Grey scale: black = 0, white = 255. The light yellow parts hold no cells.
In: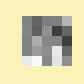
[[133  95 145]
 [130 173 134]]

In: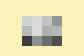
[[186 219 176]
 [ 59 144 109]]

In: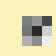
[[117  41 206]
 [175 141 238]]

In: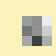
[[118 146 204]
 [165  63 173]]

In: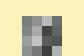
[[132 170  69]
 [157 194  91]]

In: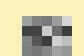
[[ 67  67 204]
 [132  85  60]]
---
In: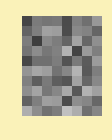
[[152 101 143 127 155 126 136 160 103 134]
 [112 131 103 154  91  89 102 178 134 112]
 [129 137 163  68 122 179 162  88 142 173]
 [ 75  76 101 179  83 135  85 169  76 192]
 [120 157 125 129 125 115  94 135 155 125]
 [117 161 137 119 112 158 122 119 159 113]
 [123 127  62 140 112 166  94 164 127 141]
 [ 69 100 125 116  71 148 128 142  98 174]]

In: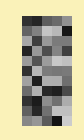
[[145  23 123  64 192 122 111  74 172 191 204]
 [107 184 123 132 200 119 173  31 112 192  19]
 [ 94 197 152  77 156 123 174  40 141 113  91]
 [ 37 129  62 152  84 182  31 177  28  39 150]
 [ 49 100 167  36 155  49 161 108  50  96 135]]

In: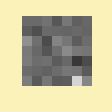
[[103 101 108 117  76  91 134]
 [ 96 105  93 120  56 116 212]
 [119 101 118 138 104 119  93]
 [ 87 104 132 111  92 108  91]
 [114 106  76  85 112  98 118]
 [106  79 111 104 109 103  90]
 [106  93 144 121 123 108 124]]

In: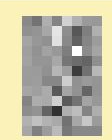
[[152 176 156 165 143 184 149 148 152 174 155 136]
 [154 127 133 140 100 113 154 101 164 132 199 136]
 [177  87  97 255 108  60 145 146 115 189 167 136]
 [209 142 137 126 118 158 206 165  90 175 114 120]
 [132 229 225 152 168 182 135  89 207  49 169 186]
 [175 167 145 162 149 145 135 171 170 100 178 156]
 [115 148 151 146 149 155 157 159 173 147 193 128]
 [137 144 164 159 162 156 155 165 132 141 177 167]]

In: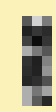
[[123  43  53  86 130 148  81 163  39]
 [210  55  12 121  32  34  47 118  91]
 [ 88  33  64 173  50  45  38 174 174]]

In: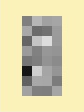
[[165 155 154 148 139 149 124 165]
 [161 114 221 151 147 165 167 126]
 [182 107 196 129 126 206 168 127]
 [127 168 101 155 118  22  97 161]]

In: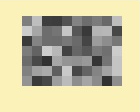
[[189  71 119 204 196 196 142]
 [105 183 141 112 117 163  50]
 [123 180 156 123  53 132 139]
 [109  57  69  87 153 100 165]
 [131  87 106 102 145  71 141]
 [ 83 198 120  66 148 201 187]
 [ 60 117 108 183 166  95 157]
 [ 62 109 109 205  49 170  71]
 [190 166 132  99  73 161  58]
 [126 204  58 124 108 129 147]]
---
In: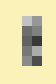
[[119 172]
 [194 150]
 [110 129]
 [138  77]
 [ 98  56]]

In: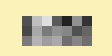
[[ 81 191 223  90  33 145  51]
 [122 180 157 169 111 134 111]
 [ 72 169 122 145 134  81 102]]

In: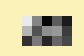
[[234 133   8  93  27]
 [ 49 121  37 102  72]
 [181  82 143 152  60]]

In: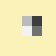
[[242 113]
 [186  61]]

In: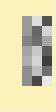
[[153 221  83]
 [174 212  61]
 [165 201  92]
 [142 192 110]
 [131 110 165]
 [153 101 212]
 [142  73 232]]

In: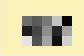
[[109  90 120 195   5]
 [228  80 163  17 207]
 [ 29  70 142  39 163]]

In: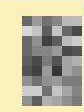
[[205 205 113 196 165 133]
 [215 196  94 196 104  74]
 [104 154 113 133 186 186]
 [104 144  65  94 186 205]
 [104 133 133 154  74  84]
 [144 113 144 154 123 123]
 [144  94 176 165 144 123]
 [ 94  74 123  84 165 176]
 [ 84  65 154  54 165 144]]
